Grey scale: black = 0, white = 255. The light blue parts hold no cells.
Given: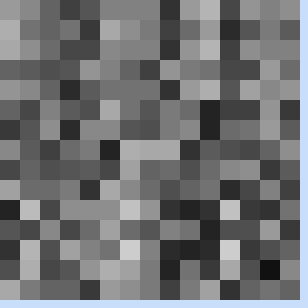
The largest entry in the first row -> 180
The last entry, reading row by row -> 99
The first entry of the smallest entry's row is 79
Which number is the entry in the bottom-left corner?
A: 168
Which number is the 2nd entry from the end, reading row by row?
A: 114
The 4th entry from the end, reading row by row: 50
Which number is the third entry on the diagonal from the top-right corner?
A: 142
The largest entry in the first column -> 174
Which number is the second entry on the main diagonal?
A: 114
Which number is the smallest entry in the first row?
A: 50
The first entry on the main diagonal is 154
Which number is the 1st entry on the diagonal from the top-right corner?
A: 142
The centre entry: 168
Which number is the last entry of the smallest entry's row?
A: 136
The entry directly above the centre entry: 79
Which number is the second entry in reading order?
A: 136
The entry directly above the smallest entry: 79
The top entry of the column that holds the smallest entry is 129
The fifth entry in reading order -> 85

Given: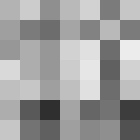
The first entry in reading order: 179
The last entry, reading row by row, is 81
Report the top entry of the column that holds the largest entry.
198
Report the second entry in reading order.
204
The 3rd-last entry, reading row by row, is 136
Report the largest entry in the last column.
236
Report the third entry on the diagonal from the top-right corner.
224
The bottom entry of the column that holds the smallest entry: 96
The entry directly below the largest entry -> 210
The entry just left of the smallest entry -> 89
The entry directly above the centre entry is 210
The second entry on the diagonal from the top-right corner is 185
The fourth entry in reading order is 185
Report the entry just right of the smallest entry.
165
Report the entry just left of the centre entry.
151

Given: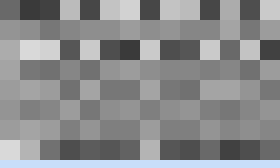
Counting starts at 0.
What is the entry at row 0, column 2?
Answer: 65
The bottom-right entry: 105
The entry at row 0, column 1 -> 58
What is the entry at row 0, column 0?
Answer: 105
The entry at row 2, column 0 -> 172
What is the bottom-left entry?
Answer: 217
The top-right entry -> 202
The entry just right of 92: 86
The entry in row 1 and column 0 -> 148
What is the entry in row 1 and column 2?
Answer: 119

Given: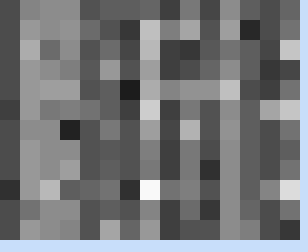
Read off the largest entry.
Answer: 249
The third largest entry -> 205
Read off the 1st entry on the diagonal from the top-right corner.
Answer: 101
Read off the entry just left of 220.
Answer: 132
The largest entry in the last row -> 165
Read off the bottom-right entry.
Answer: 55
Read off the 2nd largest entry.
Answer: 220
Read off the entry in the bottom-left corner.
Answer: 76
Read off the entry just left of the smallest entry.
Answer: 94
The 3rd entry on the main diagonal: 107
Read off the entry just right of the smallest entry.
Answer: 172
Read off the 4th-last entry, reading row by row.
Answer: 140
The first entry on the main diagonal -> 76
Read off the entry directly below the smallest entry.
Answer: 63
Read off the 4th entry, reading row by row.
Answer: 140
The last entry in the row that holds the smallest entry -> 114
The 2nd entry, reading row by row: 132
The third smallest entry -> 40
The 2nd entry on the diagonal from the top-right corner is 76
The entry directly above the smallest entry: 82
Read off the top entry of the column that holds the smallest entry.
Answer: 94
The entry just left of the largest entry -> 48
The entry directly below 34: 140
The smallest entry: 28
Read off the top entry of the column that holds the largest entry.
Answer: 101
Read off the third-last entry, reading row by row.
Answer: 126
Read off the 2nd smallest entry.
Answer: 34
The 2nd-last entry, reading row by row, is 76
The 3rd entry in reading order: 140

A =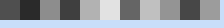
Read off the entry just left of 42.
79
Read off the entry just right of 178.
226
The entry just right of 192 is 148

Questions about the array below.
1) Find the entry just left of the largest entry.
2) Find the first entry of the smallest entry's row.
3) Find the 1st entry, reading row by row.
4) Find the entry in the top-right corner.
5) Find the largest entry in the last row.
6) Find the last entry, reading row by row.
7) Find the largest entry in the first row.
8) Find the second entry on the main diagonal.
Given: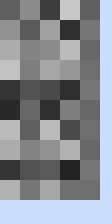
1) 61
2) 53
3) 95
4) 95
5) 178
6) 110
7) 200
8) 89

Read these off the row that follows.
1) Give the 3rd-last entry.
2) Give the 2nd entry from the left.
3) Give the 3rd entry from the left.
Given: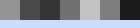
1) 195
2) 73
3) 53

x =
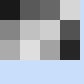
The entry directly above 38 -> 82
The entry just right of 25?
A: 89
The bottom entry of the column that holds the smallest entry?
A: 171
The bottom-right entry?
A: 38
